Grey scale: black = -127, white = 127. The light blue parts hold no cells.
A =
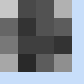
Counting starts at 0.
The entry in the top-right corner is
49
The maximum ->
71
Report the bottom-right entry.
15
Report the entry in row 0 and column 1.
-54
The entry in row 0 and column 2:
-45

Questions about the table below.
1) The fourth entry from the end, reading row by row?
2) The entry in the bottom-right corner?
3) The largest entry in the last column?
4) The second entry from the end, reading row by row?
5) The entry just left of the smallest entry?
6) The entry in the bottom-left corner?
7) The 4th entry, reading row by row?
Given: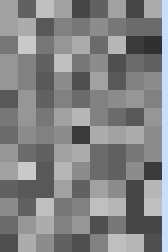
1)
1
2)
-48
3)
63
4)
54
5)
-69
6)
-48
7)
33

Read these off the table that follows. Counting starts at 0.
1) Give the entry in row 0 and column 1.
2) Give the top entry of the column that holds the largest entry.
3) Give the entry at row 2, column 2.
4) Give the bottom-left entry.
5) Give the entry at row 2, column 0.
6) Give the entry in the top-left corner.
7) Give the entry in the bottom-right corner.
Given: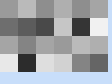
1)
58
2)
37
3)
37
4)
104
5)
37
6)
26
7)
-26

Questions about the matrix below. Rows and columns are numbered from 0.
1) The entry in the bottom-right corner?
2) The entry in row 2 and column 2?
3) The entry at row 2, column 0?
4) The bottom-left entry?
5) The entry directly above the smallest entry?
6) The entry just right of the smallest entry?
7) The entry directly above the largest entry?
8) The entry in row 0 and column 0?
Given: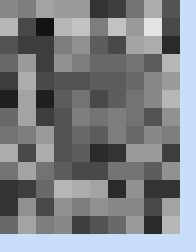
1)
54
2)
-66
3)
-44
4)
-22
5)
35
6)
54
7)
44
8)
8

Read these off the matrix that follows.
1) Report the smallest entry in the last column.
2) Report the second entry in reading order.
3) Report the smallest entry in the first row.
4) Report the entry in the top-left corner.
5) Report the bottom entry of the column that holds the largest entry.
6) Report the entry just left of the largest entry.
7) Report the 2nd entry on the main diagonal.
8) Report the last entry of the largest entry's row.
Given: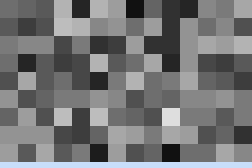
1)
-78
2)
-27
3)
-110
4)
-17
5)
-110
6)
-47
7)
-66
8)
-5

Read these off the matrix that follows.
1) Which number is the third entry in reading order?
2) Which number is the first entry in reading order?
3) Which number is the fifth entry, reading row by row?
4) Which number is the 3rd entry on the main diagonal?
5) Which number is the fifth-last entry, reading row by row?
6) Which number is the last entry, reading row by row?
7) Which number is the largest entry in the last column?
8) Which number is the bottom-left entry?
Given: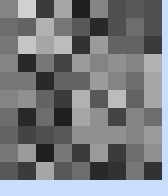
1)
-68
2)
4
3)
-96
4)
38
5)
-18
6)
-77
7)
49
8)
-39

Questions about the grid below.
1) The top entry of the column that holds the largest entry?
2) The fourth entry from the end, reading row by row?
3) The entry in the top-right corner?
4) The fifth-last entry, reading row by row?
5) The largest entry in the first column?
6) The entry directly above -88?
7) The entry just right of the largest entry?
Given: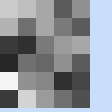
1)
74
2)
83
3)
17
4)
-69
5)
117
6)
-69
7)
17

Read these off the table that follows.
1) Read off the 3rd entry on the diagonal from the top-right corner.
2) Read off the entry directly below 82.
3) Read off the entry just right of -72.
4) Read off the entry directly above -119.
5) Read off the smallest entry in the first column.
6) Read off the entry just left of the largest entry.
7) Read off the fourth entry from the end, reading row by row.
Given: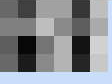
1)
52
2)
72
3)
62
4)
0
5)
-33
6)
-108
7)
9

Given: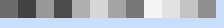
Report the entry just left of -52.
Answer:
24
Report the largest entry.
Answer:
117

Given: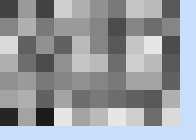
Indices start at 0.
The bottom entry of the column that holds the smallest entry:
-100
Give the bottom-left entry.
-90
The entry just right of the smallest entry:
102
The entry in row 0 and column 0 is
-60
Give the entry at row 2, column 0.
90
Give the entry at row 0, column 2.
-60
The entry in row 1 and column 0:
5
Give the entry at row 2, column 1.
-30
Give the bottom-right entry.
90
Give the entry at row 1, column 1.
47
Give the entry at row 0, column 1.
26
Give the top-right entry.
-39
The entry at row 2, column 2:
17

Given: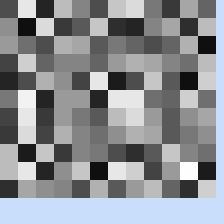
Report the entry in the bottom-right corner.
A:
79
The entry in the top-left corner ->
-50
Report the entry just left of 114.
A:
-7
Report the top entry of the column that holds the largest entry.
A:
38
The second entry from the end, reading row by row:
-81
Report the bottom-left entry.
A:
-81
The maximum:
126
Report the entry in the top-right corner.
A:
-27
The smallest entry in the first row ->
-91
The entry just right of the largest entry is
-100
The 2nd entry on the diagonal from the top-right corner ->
-81
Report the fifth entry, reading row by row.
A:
4
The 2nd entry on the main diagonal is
-112
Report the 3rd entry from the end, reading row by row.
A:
-27
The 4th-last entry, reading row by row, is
60
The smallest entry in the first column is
-91
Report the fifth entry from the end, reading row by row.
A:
26
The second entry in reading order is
103

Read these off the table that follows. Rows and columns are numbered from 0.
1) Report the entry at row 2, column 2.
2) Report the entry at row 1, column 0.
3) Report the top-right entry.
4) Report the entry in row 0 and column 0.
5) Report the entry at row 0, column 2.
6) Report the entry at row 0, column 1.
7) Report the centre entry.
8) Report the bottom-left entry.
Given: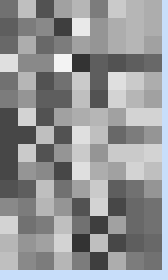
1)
-23
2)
-33
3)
45
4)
-14
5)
-45
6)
63
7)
95
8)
63
